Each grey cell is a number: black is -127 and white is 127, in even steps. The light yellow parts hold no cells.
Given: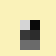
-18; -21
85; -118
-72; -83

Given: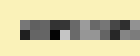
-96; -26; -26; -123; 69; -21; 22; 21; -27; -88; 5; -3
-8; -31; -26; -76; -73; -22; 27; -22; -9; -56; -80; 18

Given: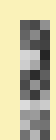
-13; 53; -46
-38; -54; 16
-27; 8; -67
-10; -53; -61
85; 75; -90
77; 40; -66
-34; -83; -32
-54; 19; -59
-13; -69; 28
91; 61; 75
22; 27; -31
61; -8; -12

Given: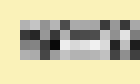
48; 43; -57; 29; 66; 51; 50; 53; 65; -59; 15; -63
50; 68; 19; 53; -51; 42; 40; 38; -69; 24; -71; 40
-70; -89; 23; -72; 49; -55; -52; -50; 69; 16; 98; -2
0; 4; -66; -118; 109; 88; 97; 112; 90; -92; 63; -98

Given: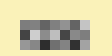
23; 7; -82; -15; 3; -78; 35
-2; 1; -27; 0; 18; -27; 68
-59; 78; 12; 62; -57; 9; -1

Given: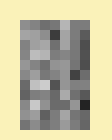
-11; 11; -15; -1; 26; -3; -25
14; 3; -16; -8; 53; -3; -3
36; 32; 14; -67; 36; -3; -36
2; 32; 39; -15; 35; -6; -49
5; 60; 52; -2; 5; -7; -46
22; 4; -15; 19; 23; -10; -49
8; 30; -7; 3; 21; -61; -18
-21; 64; 76; -44; 21; 0; 1
-28; -1; 3; -22; 42; -15; -39
8; 72; 17; -20; -19; 21; -92
17; 29; -31; -3; 37; -10; -23

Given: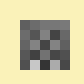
-47; 71; -75; 43; -55
-32; -19; -9; -8; -6
-19; -42; 2; -59; -23
-27; 3; -58; 3; -31
-40; -62; -13; -56; -47
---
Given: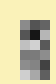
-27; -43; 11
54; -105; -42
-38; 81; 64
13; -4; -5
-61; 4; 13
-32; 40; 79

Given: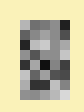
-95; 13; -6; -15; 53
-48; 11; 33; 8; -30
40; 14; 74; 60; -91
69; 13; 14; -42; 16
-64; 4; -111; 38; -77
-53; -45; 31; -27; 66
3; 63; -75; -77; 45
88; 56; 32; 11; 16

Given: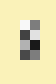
-2; 120
97; -61
-102; 50
-2; -54

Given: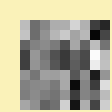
-89; -65; 49; 84; 46; 45; 7; -17; 60
-57; -121; 56; 36; 73; 54; 18; -18; 67
-12; 61; -28; 39; -47; -4; 11; 2; -28
60; 123; -53; -28; -70; -46; -9; 23; -63
64; 108; -55; -34; -68; -41; -1; 20; -64
21; -99; 15; -41; 42; 30; 32; -9; 19
93; -67; 5; -116; 41; -5; 12; 9; 1
59; -16; 4; -67; 20; -11; -1; 11; -1
78; -59; 46; -107; 80; -15; -28; 16; 38

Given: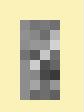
-16; -5; -11; 10
52; -17; 7; 17
82; 21; 23; 13
-16; 70; -39; -12
-25; -46; 76; 13
-70; -55; 7; 13
22; -17; 37; 13
-31; -17; -23; 12

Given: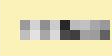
25; 40; 65; 59; -89; 76; 15; 83; 26
-30; 28; 33; -64; -54; 89; 39; 98; 62

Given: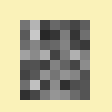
-33; -58; -39; -23; -62; 52; -11
-16; -75; -2; -74; -88; 72; -37
-70; -56; 3; -23; -32; 5; -19
0; 48; -4; -61; 45; 10; 33
12; -58; -28; 2; -65; -45; -48
-47; 5; 19; -10; 19; -40; -60
-42; -49; -80; 12; -66; 64; -17
-43; -20; 12; 21; -5; -57; -79

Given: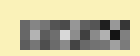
-73; 24; -96; -42; -31; 22; -52; -43; -10; 5; -23
0; -107; 49; 10; -63; 13; 88; -17; -35; 51; -24
-4; 32; -10; -13; -22; -59; 10; -20; -49; -9; -34
